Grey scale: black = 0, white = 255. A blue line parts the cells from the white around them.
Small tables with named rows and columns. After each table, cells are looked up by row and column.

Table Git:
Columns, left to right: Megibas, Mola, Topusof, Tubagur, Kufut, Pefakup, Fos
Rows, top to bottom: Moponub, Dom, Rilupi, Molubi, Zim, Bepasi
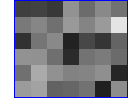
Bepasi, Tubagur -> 102
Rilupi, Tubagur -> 34
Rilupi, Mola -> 117
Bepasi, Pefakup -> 32
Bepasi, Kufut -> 114
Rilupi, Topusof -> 137
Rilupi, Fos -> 100
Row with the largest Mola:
Zim

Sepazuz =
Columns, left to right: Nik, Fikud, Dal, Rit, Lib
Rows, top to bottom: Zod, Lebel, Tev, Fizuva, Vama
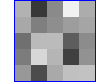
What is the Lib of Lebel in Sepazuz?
165
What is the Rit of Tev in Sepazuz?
93
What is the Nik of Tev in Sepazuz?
112
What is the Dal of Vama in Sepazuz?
169
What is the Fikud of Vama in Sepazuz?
76
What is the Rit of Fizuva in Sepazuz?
64

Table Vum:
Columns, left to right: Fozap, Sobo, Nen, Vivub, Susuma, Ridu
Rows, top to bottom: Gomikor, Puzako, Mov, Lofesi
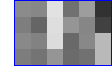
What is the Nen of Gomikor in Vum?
226
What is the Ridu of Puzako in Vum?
65
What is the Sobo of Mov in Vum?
130
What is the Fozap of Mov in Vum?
137
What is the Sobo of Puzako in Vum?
101
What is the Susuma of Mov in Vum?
136
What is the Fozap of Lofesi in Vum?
125
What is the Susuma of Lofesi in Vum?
113
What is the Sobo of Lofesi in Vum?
116
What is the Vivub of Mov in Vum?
105
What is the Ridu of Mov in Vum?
185
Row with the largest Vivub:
Puzako

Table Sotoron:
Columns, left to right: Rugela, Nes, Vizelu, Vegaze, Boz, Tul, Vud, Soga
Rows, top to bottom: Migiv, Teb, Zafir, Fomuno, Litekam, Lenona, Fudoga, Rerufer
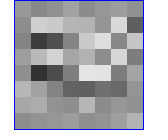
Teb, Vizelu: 202
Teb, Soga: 95
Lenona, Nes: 161
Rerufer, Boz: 143
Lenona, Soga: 148
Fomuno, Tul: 141
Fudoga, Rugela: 167
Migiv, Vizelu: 145
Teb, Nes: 207
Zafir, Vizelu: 80
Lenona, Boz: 97
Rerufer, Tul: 147
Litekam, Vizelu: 76
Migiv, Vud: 157

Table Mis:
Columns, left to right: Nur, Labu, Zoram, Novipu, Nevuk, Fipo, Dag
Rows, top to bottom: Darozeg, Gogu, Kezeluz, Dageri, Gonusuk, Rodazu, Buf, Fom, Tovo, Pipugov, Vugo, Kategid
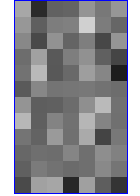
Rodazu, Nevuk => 120
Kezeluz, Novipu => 100
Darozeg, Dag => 150
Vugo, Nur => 96
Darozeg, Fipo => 120
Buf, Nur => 148
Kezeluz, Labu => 73
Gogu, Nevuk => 208
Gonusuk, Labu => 185
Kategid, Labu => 161
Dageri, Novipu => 126
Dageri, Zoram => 89
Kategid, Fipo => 94
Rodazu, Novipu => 118
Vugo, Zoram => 114
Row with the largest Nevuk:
Gogu

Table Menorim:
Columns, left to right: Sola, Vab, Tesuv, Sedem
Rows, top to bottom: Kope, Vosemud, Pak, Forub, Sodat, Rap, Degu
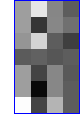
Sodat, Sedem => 89
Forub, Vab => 97
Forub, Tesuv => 86
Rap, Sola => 158
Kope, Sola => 158
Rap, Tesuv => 135
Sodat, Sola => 158
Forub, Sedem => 93
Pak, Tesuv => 93
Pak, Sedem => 63
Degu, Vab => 68
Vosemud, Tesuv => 135
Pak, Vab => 212
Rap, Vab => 9

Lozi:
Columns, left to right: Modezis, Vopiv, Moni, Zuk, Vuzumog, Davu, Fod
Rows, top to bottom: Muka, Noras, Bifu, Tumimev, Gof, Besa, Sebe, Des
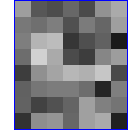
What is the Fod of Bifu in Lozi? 26
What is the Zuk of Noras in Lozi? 80
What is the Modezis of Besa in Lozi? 97
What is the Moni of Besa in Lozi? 124
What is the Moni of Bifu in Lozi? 188
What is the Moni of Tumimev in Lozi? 170
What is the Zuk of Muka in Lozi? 103
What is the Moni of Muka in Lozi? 77
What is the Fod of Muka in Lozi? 170
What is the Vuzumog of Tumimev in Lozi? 61
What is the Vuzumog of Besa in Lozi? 109
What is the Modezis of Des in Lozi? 50
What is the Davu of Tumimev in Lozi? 134
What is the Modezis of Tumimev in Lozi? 109

